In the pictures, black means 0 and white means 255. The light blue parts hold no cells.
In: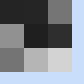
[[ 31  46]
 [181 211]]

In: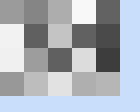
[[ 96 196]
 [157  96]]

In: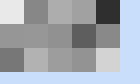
[[151 145]
 [178 157]]

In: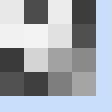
[[243 225]
 [212 162]]

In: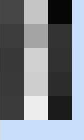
[[164  51]
 [209  49]]

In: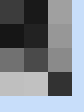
[[ 34 151]
 [ 74 138]]
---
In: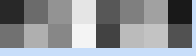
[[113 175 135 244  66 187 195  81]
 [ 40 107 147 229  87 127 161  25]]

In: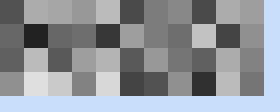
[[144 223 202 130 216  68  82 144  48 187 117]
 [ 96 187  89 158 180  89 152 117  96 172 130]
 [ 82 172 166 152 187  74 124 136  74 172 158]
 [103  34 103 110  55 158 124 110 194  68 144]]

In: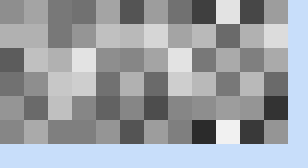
[[ 92 192 177 227 142 134 164 227 120 170 127 170]
 [177 177 120 149 192 185 214 164 185 106 177 220]
 [134 170 127 127 149  84 157 127  43 241  57 149]
 [142 164 120 113 164  84 157 113  63 227  71 157]
 [113 142 199 206 113 177 106 206 185 120 185 106]
 [149 106 192 134  98 134  77 134 142 157 149  51]]

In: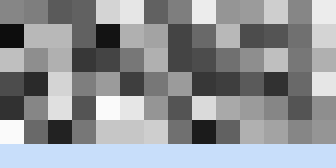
[[ 13 184 184  97  19 176 163  68 105 184  76  84 112 212]
 [191 142 176  55  68 119 176  68  76 112 142 191 119 176]
 [ 49 134 224  84 250 230 149  84 218 169 155 134  84 142]
 [134 126  90  97 212 230  97 126 236 149 155 206 134 236]
 [250 105  34 119 198 198 206 112  27  97 176 163 134 149]
 [ 76  42 212 126 155  62 119 155  55  62  90  49 105 230]]

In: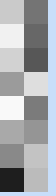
[[155 222]
 [137 195]
 [ 30 187]
 [169 149]
 [249 123]
 [202 116]
 [241 103]
 [210  87]]

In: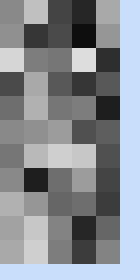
[[169 207 125  60 131]
 [162 199 131  38 102]
 [137 192  68  38 169]
 [118 185 207 199  80]
 [110 177 118 125  30]
 [ 74 169  88  54  88]
 [177 150 102 110  60]
 [137 144 156  80  94]
 [214 125 118 221  46]
 [144  54  74  14 150]
 [137  30 110 156  68]]
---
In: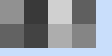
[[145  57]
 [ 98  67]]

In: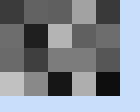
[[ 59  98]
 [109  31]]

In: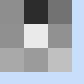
[[142  44]
 [144 234]]

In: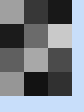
[[160  55]
 [ 27 107]]

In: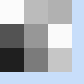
[[251 187]
 [ 83 151]]

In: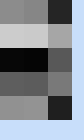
[[140 134]
 [204 202]]

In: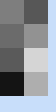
[[126  87]
 [107 146]]

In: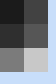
[[27 66]
 [47 86]]

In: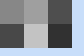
[[135 159]
 [ 72 195]]
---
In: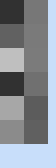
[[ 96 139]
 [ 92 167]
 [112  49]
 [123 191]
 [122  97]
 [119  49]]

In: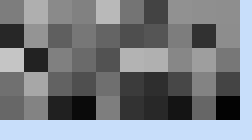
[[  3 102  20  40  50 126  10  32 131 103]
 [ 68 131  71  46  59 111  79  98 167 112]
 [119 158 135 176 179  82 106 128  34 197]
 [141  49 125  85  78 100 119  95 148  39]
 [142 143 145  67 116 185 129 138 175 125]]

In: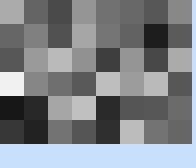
[[102 114 188  48  84 114  34  55]
 [107  86  85  42 192 166  40  23]
 [ 86 186 156 190  88 112 134 240]
 [172  71 149  63 144 187 155  87]
 [ 90  28  98 116 166  81 128 101]
 [135  87 104 113 148  74  99 172]]

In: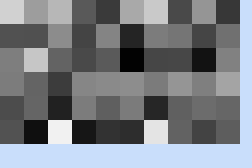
[[ 93  67  98 228  45  50  22 241  15  82]
 [102 108  96  38 123  95 124  33 101  76]
 [164 127 149 123 141 138 134  60 100 124]
 [129  18  71  70   2  90  73  99 198 126]
 [112  69 117 124  36 132  68 140  80  81]
 [ 55 149  73 201 169  58  89 183 157 209]]

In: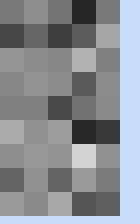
[[ 95  86 168 138 155]
 [124 154  99 144 100]
 [145 210 147 152 142]
 [ 58  40 156 144 170]
 [138 113  73 128 128]
 [140  91 141 146 134]
 [129 177 135 139 149]
 [167  93  61 102  71]
 [122  38 117 143 121]]

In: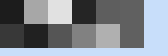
[[ 96 176 129  85  33  56]
 [ 96  94  37 225 167  28]]

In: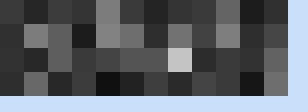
[[110  22  58  68  42  62  33  15  61  40 104  47]
 [ 98  50  59  44 196  84  85  68  57  95  40  50]
 [ 69  47 126  66 115  45 110 129  28  93 125  48]
 [ 48  29 101  57  53  37  57 124  52  61  38  59]]
